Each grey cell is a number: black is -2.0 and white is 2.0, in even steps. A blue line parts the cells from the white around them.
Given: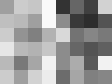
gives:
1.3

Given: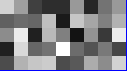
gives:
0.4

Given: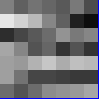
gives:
-0.8

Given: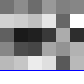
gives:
0.1

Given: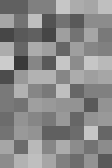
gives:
1.0
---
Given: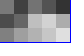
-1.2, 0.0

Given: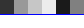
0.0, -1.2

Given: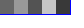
-1.1, -0.4

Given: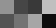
1.0, -0.7

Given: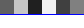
0.0, -0.5

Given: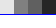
-1.4, 1.6

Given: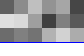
-0.9, -0.3

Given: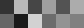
0.7, -0.4

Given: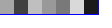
-1.6, 0.6
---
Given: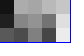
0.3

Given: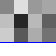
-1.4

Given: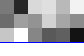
1.3

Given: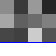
-0.5

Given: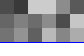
0.2

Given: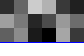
-0.8

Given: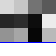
-1.3

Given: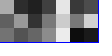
1.2

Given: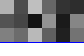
0.3
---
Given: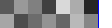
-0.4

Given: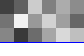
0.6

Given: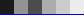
0.7

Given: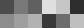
-1.1

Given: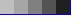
0.0

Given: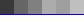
0.7

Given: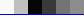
-1.1
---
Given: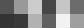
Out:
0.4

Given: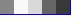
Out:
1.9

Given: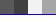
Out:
-1.0

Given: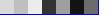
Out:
1.0

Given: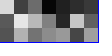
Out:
-1.0

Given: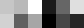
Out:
0.9

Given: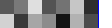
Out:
-0.1
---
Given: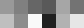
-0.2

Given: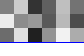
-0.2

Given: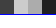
-1.5

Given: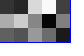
-1.0

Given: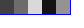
0.3

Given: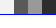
-1.3

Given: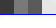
1.6

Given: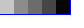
-1.9
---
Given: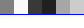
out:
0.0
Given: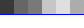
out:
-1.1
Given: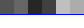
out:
-0.7
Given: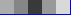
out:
0.7
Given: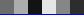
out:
-0.3
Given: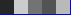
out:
-1.4
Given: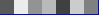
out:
-0.6
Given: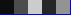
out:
-1.8
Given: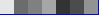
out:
1.6
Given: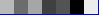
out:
0.9
